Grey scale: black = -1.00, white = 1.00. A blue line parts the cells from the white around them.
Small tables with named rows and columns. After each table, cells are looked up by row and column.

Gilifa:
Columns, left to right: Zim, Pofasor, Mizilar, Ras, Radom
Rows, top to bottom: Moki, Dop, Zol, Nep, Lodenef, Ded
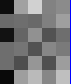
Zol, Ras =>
-0.36
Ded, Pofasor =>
0.24
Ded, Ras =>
0.06
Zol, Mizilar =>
0.14
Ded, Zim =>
-0.93
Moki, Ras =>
0.02
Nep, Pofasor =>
-0.08
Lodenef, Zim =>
-0.14
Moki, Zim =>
-0.90
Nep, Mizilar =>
-0.36
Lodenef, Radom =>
0.23
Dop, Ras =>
0.00
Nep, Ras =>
0.06
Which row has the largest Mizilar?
Moki

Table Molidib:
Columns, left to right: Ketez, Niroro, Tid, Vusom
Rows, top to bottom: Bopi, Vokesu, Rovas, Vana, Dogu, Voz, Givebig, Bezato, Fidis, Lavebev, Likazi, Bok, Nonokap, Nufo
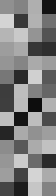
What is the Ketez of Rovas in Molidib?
0.42
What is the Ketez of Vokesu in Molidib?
0.66
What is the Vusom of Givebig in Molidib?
-0.20
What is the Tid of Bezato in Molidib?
-0.90
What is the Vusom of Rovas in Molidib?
-0.35
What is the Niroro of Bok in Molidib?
0.59
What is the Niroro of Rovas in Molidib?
0.58
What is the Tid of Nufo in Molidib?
0.55
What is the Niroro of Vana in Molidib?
0.33
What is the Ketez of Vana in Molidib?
0.23
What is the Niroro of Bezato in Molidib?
0.47
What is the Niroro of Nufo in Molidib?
-0.78
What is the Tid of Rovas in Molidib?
0.16
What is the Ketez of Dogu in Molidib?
0.17
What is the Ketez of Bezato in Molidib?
-0.51
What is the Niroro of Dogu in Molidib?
0.04

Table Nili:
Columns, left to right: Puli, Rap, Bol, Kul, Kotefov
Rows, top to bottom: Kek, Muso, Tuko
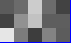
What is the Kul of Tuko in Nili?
0.03
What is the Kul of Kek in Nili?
-0.15
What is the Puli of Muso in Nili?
-0.48
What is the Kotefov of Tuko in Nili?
-0.28
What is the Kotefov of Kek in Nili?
-0.48
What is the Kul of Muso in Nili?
-0.26
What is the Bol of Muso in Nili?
0.52
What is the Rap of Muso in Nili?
0.14
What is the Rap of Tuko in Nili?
-0.03
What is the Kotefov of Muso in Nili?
-0.26
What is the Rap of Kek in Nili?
-0.16
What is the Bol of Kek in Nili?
0.60
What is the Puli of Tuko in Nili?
0.80
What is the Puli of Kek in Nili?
-0.29
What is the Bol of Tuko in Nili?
-0.52

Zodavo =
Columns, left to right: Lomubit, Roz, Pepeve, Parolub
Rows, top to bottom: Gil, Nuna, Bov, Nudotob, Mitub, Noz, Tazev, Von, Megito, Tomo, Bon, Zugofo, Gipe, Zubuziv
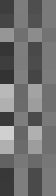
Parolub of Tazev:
-0.12
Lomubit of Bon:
0.38
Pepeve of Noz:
-0.46
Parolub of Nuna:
-0.04
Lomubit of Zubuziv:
-0.55
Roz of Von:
-0.16
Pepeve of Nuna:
-0.36
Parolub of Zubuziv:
-0.04
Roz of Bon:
-0.16
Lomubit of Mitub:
-0.51
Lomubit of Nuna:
-0.46
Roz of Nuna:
-0.03
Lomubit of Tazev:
0.45
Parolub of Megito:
-0.04
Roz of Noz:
0.00
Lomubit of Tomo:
0.63

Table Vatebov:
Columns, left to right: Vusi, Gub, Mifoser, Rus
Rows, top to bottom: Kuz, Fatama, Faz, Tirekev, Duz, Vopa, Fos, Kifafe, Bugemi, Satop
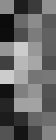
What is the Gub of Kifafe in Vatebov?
0.27
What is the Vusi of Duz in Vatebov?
-0.50
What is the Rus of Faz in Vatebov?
-0.24
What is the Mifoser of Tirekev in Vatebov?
0.19
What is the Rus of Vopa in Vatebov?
-0.06
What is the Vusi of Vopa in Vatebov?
0.60
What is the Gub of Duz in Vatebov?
0.44
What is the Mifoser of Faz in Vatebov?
-0.03
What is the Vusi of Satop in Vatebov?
-0.35
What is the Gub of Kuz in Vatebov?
-0.77
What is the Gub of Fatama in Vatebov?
-0.16
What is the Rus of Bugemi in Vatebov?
-0.14
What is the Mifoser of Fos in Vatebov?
0.17
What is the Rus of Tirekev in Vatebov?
-0.25
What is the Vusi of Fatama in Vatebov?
-0.91
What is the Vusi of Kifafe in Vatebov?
-0.71
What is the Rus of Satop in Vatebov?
0.04
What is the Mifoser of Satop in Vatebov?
-0.44
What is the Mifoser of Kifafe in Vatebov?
0.28

